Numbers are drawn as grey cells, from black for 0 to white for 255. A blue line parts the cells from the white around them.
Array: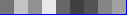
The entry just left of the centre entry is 232
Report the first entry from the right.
161
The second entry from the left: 195

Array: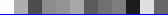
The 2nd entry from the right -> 224
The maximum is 252
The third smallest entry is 90

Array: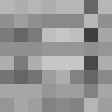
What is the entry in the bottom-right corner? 158
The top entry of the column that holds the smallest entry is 102
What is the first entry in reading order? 182
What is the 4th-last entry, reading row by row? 137
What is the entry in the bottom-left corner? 150
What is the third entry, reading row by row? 182
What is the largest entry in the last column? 182
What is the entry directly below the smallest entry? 144
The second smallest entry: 72
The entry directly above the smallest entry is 182
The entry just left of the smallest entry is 190
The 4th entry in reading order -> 174
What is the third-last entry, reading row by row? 130
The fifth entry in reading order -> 182
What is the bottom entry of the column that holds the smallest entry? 182
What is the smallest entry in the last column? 137

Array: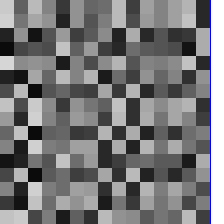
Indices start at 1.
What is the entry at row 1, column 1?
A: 202
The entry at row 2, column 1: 208
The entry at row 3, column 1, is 34
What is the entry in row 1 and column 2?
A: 96
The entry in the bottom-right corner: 62
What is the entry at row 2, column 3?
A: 166
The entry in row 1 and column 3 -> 186
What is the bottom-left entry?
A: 194
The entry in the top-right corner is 40
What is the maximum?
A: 214
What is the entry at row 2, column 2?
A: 117
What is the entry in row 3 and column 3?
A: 19

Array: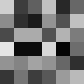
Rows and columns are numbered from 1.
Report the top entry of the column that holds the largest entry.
207
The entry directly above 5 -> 179
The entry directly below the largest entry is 147
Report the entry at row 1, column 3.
96
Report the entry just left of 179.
82
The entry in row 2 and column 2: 47
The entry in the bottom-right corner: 186
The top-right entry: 103
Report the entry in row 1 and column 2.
61
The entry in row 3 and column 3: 171
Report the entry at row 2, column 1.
140

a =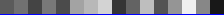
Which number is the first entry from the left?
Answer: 91
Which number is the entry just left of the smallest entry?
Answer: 135
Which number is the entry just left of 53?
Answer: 211
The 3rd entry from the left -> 68
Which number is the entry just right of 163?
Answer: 184

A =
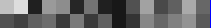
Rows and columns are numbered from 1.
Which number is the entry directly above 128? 96
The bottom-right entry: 89
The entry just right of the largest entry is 32
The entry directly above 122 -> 38
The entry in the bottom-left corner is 81
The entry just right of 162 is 73
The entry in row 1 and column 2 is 221
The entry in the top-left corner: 193

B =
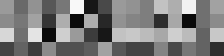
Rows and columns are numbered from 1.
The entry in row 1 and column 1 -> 154
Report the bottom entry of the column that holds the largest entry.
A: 81
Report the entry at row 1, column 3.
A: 146
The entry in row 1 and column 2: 105
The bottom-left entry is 67
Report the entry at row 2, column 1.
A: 139
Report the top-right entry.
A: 162
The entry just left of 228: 112
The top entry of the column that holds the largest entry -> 248
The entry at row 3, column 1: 215
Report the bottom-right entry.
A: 45
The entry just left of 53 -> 162
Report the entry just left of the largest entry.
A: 119
